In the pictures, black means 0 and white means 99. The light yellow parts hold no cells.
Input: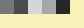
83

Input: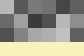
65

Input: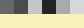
77

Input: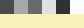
41

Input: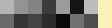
26

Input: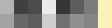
36
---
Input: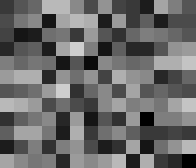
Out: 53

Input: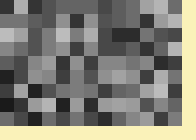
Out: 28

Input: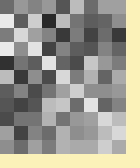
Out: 42

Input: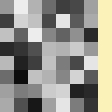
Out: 31

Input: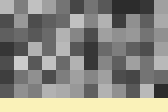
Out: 56

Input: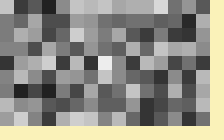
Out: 80

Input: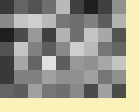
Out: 36
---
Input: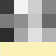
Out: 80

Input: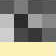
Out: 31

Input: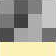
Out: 49

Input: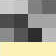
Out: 50

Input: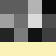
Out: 70

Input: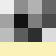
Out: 69

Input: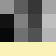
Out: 21
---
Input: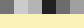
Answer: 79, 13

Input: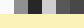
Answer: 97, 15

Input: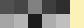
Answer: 74, 11

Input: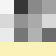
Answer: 95, 21

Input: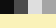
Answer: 86, 5

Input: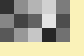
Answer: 88, 15

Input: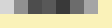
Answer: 83, 22

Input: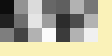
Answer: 97, 5
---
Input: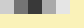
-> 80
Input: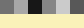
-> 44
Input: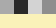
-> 66
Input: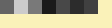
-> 39
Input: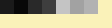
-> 10
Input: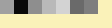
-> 62
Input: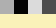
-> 68
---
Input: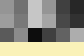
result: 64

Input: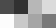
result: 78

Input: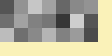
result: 21

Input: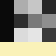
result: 18

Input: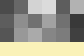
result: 63

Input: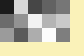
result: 94

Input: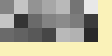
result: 54
